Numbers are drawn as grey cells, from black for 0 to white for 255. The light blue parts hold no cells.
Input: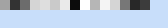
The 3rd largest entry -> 234
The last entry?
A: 60
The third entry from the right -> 119
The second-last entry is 40

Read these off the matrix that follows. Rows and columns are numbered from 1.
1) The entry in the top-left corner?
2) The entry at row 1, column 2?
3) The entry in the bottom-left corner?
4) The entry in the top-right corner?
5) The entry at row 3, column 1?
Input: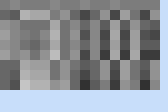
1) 124
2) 135
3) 103
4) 124
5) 146

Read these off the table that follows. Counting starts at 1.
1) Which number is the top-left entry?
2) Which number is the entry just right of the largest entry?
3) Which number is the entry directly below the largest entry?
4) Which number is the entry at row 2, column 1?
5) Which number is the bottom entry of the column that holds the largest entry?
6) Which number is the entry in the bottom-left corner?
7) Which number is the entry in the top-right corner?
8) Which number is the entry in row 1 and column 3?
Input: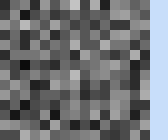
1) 44
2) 65
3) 106
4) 65
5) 117
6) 75
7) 117
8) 129

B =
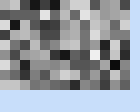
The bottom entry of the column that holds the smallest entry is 144
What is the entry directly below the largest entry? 96
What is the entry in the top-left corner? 176
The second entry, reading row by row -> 197
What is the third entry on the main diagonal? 187
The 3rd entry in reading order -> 73
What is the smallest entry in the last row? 43
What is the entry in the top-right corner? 73
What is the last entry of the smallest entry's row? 135
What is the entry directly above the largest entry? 154
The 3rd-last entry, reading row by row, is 62
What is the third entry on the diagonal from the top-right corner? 176
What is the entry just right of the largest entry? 62
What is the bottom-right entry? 96
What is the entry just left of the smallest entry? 165
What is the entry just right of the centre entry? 197
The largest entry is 239
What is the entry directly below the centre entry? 22
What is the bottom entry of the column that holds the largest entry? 116
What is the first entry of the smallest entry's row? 218
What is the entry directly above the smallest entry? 197
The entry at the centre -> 187
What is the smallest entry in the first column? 62
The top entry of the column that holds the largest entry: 85
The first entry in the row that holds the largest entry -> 144
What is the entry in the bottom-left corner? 197
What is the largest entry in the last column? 208
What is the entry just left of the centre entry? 135
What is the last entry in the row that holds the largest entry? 43
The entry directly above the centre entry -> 165

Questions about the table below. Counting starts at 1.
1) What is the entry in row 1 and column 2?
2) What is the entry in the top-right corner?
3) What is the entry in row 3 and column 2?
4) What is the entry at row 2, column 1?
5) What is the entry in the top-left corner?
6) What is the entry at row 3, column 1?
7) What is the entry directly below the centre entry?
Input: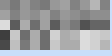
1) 121
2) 130
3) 92
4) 161
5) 142
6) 220
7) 209

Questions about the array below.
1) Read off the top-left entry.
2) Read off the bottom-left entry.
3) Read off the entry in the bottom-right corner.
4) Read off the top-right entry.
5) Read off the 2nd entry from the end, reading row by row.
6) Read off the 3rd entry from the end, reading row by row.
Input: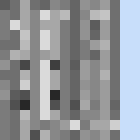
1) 92
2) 123
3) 111
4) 111
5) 156
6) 135
